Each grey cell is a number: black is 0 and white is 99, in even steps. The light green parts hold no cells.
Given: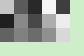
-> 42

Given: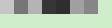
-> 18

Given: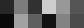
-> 7

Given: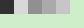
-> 56

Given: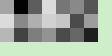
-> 29

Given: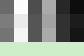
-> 66

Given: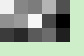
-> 35

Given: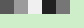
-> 93

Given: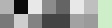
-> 26

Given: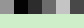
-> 42
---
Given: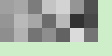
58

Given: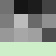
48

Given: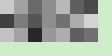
25

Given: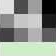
54

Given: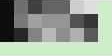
5

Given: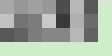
75

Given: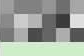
53

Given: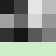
63
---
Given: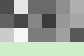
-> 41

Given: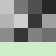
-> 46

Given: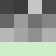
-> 23

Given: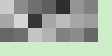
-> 18

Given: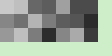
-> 62

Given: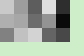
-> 36

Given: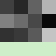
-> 15

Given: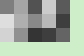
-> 32

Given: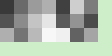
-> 25

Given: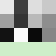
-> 24
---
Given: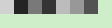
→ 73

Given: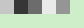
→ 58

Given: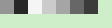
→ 64

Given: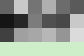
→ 42

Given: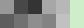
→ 71

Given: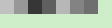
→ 71

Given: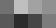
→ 34

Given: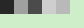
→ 72

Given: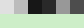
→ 59

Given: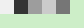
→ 46
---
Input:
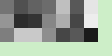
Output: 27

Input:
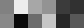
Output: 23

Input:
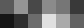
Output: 46

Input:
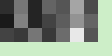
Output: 57

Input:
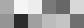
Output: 40

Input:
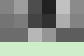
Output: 67
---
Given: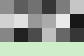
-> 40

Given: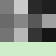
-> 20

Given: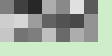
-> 67

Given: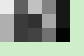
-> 44

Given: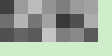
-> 53

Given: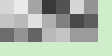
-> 60
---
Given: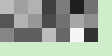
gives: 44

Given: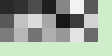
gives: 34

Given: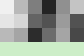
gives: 76

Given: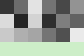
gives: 57

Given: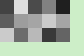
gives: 12

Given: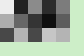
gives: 48
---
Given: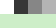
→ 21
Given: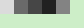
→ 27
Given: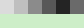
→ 34
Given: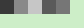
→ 77
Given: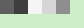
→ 95
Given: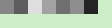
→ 43
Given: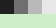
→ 43
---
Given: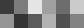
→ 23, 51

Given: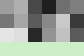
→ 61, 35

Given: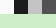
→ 97, 32

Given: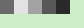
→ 41, 16

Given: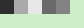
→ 18, 51

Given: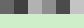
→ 40, 76

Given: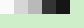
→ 97, 8
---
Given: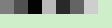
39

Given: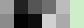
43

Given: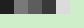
22

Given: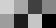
25

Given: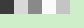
97

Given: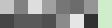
42

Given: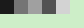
32

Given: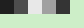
62

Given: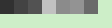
57
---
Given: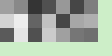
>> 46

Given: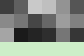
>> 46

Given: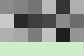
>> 12

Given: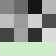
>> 18

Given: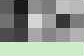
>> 59

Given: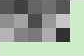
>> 67

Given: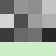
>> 44

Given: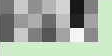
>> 95

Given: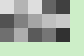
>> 46

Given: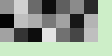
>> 27
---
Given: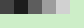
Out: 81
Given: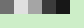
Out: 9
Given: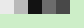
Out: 28
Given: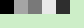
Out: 18
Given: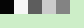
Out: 51
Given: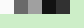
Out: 19
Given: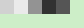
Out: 33
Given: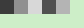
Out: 70
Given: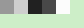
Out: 98
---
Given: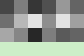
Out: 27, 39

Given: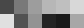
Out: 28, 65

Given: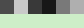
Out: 29, 68

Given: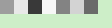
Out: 61, 41

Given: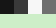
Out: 8, 43

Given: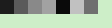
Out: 11, 43

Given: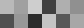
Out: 72, 65

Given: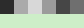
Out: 17, 43

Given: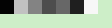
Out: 1, 96

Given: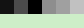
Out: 7, 75
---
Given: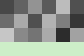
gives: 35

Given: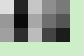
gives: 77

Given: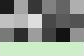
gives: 50

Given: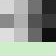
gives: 72

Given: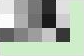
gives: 46

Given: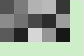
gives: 69

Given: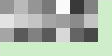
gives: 97

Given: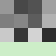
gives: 28

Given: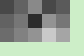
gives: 53

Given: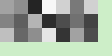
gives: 81
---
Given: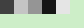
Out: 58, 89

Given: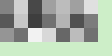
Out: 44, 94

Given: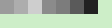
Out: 54, 80

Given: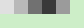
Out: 44, 87

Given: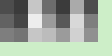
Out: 60, 92

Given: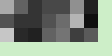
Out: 32, 77
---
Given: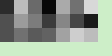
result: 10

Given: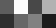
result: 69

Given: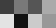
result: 66

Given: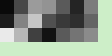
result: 39

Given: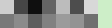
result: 84

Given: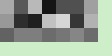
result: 69

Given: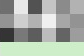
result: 57

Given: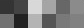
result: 54
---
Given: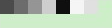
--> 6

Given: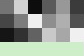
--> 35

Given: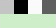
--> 0

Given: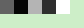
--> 70

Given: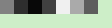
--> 93

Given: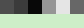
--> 58

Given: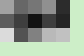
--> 46

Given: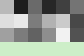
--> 15
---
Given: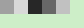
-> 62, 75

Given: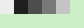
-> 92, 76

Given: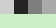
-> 80, 66

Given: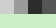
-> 80, 33

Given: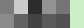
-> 48, 32

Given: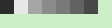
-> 17, 28

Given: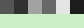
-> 33, 11

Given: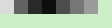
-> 85, 60

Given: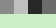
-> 53, 42

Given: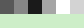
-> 34, 82
